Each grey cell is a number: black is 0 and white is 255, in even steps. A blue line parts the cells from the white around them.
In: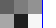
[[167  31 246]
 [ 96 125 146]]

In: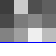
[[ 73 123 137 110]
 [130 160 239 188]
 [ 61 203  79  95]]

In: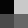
[[ 74 103]
 [  4 201]]

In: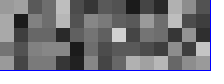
[[169  27 129 110 183  82 135 122  96  89 154 110 190  76  62]
 [169  62 103 103  41  96 116  96 209  69 116 110  54 147  47]
 [154  69 122 122  54  33 135  69 103 177 161 183 103 141 154]
 [116  82 129 135 135  27 110  76  89  89  76  62 141  62 196]
 [154 161  89 110 190  76  54  89  82  27  69  41 177 141  82]]

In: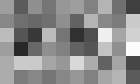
[[158  40 104 143 129  98  85 195 143 251]
 [188  85  56 188 117  48  78 239 165 209]
 [158  91 143 117 151 158 129 180 111  63]
 [135 111 104 111 143  98 180 135 123 202]
 [172 123 135 117 135 151 129 165 180  91]
 [172 202 202 165 151 217 172  98 165  70]]

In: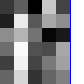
[[ 56  94   0 200  68]
 [141 180 115   6  25]
 [101 214  50 101 128]
 [ 31 234  88 167 141]
 [ 62 242  68 121 161]
 [109 250  81  75 167]]

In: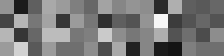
[[148  27  95 169 155 127 103 163 134 148 141  41 175  95  89 103]
 [182  54 103 188 188 119 127 202 141 119 134 175  83 111  76 141]
 [ 68 182 119 163  54 155 119  47  95  83 148 246  60  83 103  83]
 [155 210  89 155 111 111 141  76 169  33 134  27  20 127 111 111]]

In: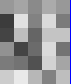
[[146  68 107 218 115]
 [123 115  81 210 165]
 [152 165 138 171 152]
 [ 68 190 101 196 196]
 [ 60 225 130 218 123]
 [204 233 183 130 190]]

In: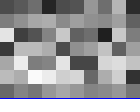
[[228  63  83 132 200  97 110  31 200 125]
 [ 76  89 110  37  76  83 151 110 181  44]
 [104 132 118 151 167 151 132 138 151 118]
 [125 144 167 173 138 159 144 138 159  97]
 [187 173 250 236 207 214 104 173 207  50]
 [ 57 187 187 173  76 144 159 194  97 159]
 [167 236 125 132 228  70  70 214 221 194]]
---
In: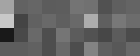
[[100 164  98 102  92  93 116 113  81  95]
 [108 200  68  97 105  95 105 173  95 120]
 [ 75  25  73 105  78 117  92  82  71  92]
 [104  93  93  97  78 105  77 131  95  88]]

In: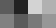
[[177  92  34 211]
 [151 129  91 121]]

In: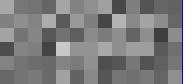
[[ 98 167 119 115 101 165 130 143 159  72 127  84 102]
 [103 128 142 131 172  89 153 127  70 179 137 163 141]
 [141 163 116 134  87 114  94 138 123 142 100 142  63]
 [112  77 132 127  68 200 147 147 168 142 158 157  90]
 [118 131 116 109 106 131 123 144  79  86 120  83  96]
 [143 104 116 121 106 161  99 136  86 117 112 121 101]]

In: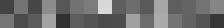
[[133  67 116  71 140  87 114 124 216  95 109  90 167  94 100 115]
 [ 55 117  75  91 163  49  94  84  75  77 161 108 170 116  99  85]]

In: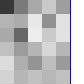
[[158  55 122 168 201]
 [225 180 172 232 145]
 [226 169 103 237 202]
 [182 192 156 181 215]
 [154 220 174 148 189]
 [192 211 182 193 183]]

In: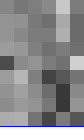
[[123 134 119 126 137 200]
 [107 147 145 121 111 169]
 [107 148 136 123 124 175]
 [111 156 151 128 113 124]
 [207  75 138 147 123 113]
 [116 156 182 127  68  87]
 [137 146 160 140 109  56]
 [149 140 153 147 120  55]
 [ 86 172 175 116  69 123]]

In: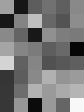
[[137 161  22  93 113  95]
 [141  22 132 191 103  83]
 [122 137 100  24 144 125]
 [  6 165 133 123  94 105]
 [ 95 212  97 133  81  88]
 [155  53  93 137 177 148]
 [181  55 109 178 154 170]
 [248  55 150  11 153 101]]

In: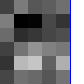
[[111  65 123  87  94]
 [ 52 126   1   4  72]
 [ 78 107  45  55  70]
 [120  65 116 147 129]
 [175  51 185 197  97]
 [115  70 112 105  86]]

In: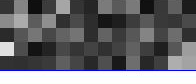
[[ 28  52 132  15  60 166  52  37 123  90 122  17  56  95]
 [ 74 138 171  92 143  48  74  45  21  30  60  89  57  54]
 [ 47  42  86 118  72  99 116  45  99  58  87 132  68 109]
 [157 225  77  19  35  72  53  67  49  66  97  62  31  87]
 [163  50  48  53  58  95  69  40  79  25 110  39  63 174]]
